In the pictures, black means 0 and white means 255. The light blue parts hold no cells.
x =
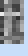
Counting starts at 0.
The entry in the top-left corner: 79
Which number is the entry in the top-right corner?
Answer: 146
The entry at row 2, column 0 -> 49
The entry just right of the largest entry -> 175
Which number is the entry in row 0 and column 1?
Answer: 191
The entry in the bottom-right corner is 146
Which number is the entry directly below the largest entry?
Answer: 65
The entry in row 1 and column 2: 117
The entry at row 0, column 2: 130
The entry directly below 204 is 49
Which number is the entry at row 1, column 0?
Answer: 79
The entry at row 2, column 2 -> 159

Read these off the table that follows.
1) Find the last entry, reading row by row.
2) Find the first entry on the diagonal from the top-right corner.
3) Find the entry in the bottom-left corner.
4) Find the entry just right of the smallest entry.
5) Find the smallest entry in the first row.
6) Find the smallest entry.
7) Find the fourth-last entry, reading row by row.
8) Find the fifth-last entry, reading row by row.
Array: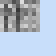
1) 162
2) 147
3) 191
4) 120
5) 81
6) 56
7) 133
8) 147

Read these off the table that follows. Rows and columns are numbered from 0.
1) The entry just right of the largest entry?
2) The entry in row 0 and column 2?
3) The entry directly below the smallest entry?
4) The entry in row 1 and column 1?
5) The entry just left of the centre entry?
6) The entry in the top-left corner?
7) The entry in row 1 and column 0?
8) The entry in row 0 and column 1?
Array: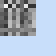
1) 40
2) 189
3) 189
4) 244
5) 92
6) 131
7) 144
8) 52

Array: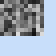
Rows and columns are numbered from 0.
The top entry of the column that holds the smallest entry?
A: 32
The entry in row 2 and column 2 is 45
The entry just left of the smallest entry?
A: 60
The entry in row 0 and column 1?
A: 147
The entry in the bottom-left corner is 60
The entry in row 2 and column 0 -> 133
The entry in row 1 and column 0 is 189
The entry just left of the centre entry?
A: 160
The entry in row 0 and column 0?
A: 45
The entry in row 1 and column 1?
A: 133
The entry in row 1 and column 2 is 160
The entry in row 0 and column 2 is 104
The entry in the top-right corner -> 104
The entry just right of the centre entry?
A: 60
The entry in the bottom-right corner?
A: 218
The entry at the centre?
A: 104
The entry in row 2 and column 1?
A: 60

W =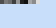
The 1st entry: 78
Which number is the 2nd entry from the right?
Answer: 138
